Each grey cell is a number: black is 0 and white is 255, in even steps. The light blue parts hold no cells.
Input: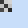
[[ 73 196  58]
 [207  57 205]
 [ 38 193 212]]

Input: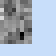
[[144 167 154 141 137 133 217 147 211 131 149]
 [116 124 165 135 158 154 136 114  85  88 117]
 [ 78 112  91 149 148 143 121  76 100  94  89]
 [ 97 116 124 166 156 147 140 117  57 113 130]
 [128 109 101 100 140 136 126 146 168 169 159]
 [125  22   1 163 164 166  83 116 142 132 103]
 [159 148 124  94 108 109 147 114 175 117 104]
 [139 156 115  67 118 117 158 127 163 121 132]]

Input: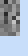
[[129 136 111 126 141 132 148 115 136]
 [131 112 115  71  79  40 116 121  39]
 [109 123 117 130 143 147 106 101 153]
 [105 151 161 195  58 158 158 153 105]
 [173 123 122  78 186  82 122 113 156]]

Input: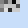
[[120 159 131]
 [223 203  88]
 [ 42 196 164]
 [202 196   8]
 [202  85 200]]

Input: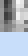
[[149 154 145 153 152 153 144 143]
 [125 126  94  64  61  91  63  54]
 [137 132 122  81  81 104  98  84]
 [168 148 169 136 137 143 164 161]
 [181 183 204 241 243 215 232 246]
 [184 179 207 209 211 194 225 230]
 [119 179 117 218 217 197 134 144]]

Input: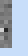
[[120 127 155 125 209 127 109 127 111 134 125 129]
 [134 120  96 110  37 116 144 127 121 120 106 136]
 [121 116 121 118 108 118 106 129 118 126  91 126]]

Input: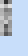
[[170 193 188 177 202 181 175 218 179]
 [ 86 119  87 201 155 153 122 185  47]
 [121 167 154 150 189 151 136 224 134]]

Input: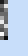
[[103 249  84 109 234 171 107  74 108  27]
 [ 11 106 116 216 101 109 105 125 227  95]]
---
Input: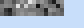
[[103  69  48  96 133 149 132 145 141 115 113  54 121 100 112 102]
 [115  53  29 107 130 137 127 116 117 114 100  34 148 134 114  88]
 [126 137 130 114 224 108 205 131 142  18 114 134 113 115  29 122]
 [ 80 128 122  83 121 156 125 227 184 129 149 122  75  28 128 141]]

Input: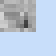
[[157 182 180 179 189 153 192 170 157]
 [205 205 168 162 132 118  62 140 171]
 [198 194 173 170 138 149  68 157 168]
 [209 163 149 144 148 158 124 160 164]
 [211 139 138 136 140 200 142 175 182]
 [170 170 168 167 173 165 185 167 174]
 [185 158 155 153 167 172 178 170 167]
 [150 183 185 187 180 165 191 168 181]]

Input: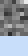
[[108 135  44 102 148 104 102]
 [134 120 104  90 103 108 136]
 [103 160 182 124 163 160 127]
 [ 95 122 100 117 114  91 113]
 [155 109 105 136 143  56  55]
 [135  55  68 121 132 172  98]
 [121  85  92 129  82  61  99]
 [134 114 107 127 115 131 121]
 [100 130 112  66 143 177 231]]

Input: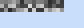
[[ 66 144  40  93 150 164 203  58 203  56  54 194 147 191 210 150]
 [179  90 186 197  91  67  70 218  82 184 201  84  56  99  63  65]
 [129 123 137 164 129  52 126 121  94 127 124 101  48  68 119  60]]

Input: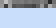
[[153  58 162  84  94  91  80  79  67  96 150  77 175 133]
 [145 193 154 121 118 123 112 120 111 112 125 111  40 111]]

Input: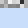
[[143 179 132 137 127 224 174]
 [200 162 243 209 217  47 179]]

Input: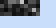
[[ 48  61  61  17  27  24  54  16  40  88]
 [ 30   9  38  21  46  18  41  60 170  57]
 [ 80  33  78  25  25  60  92  42  41  16]
 [ 21  42 114 116  89 194  19  82  79  41]]
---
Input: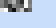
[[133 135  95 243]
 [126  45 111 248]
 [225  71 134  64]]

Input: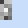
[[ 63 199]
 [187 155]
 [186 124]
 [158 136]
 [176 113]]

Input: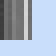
[[ 59 102 113 211]
 [ 66  99 114 212]
 [ 59 102 112 210]
 [ 66  99 113 212]
 [ 60 102 115 209]
 [ 62 100 118 208]
 [ 62  98 117 209]
 [ 63  98 115 210]
 [ 62  98 115 210]
 [ 63  99 116 209]]

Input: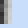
[[ 55 200]
 [ 79 194]
 [ 71 204]
 [ 49 208]
 [ 60 205]
 [ 60 210]]

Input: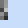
[[117]
 [114]
 [ 69]
 [145]
 [113]]

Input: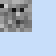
[[161 152 178 146]
 [ 24 137 128  98]
 [145 103 118 159]
 [121 128 195 130]
 [156 135 130 112]
 [152 172  54 106]
 [185 104  97 115]
 [113 127 162 149]]

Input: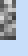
[[ 95 219]
 [ 84 183]
 [117 204]
 [172 112]
 [215 162]
 [163  89]
 [ 79 165]
 [ 91 172]
 [172 132]
 [ 94  67]]
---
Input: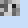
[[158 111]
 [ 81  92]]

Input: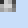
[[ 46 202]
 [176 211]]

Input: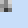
[[189 132]
 [142 131]]

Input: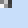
[[129 201]
 [246 153]]

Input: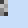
[[ 64 193]
 [192 158]]

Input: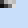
[[ 62 173]
 [ 12  56]]

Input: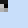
[[ 22  24]
 [195   4]]
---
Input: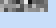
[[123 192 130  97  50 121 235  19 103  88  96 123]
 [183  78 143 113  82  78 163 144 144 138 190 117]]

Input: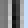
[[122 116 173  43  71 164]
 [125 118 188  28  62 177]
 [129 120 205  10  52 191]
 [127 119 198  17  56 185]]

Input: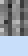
[[190 119  73 129 166  60 102]
 [121 113  83 150 140 100 124]
 [155 130  71 132 147  67 103]
 [118 109  76 152 141  96 124]
 [152 130  75 132 146  73 105]]

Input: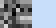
[[177 100 125  69 127 156 155 156]
 [ 86  51 105  26 198  24 112  24]
 [ 65 170  68  64 139 203 190 203]
 [113 218  68  51  45  63  93  63]]

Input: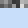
[[127 153 110  56  63 181 171]]

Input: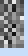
[[ 74 188  72 233 110  62]
 [110  65 163  25 132 105]
 [205  85 105 154 125 236]
 [108  70 155  19 148 116]
 [102  78 144  16 165 124]
 [ 91 226  43 177 142 135]]
